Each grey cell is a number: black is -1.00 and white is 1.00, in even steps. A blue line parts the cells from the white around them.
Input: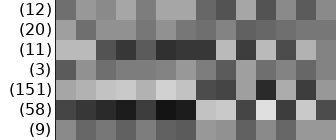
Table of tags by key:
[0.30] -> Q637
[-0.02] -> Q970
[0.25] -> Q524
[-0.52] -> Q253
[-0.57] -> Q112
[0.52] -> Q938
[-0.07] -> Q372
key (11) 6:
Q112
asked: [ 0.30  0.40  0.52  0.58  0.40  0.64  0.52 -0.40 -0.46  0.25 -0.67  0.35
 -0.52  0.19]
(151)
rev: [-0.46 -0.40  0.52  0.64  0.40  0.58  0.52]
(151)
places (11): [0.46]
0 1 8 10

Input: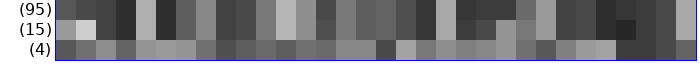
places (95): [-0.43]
1 9 13 26 30
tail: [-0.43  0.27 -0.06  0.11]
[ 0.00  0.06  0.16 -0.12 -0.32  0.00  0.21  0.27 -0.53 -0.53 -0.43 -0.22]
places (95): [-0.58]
18 20 28
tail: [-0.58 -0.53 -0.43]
[0.32]

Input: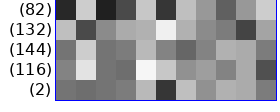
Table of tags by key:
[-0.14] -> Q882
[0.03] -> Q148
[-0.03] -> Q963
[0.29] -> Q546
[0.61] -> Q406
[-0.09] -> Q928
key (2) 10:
Q963
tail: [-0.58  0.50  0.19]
[-0.25  0.19  0.61]
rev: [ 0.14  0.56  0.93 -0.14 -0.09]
(116)

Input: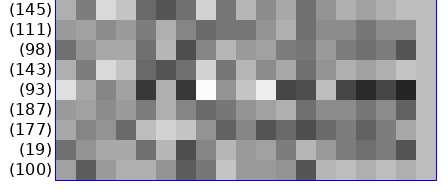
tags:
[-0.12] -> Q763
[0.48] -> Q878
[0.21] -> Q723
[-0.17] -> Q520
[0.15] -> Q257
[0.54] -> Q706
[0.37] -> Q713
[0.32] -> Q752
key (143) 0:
Q713
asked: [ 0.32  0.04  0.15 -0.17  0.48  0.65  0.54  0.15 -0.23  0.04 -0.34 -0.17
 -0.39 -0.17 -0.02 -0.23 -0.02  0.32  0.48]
(177)

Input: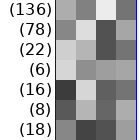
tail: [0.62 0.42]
[-0.36 -0.09]
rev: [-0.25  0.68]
(16)
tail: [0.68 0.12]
[0.24 0.30]
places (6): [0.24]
2

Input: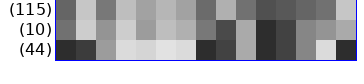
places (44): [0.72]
3 6 13
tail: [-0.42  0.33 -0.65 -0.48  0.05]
[0.16 0.33]

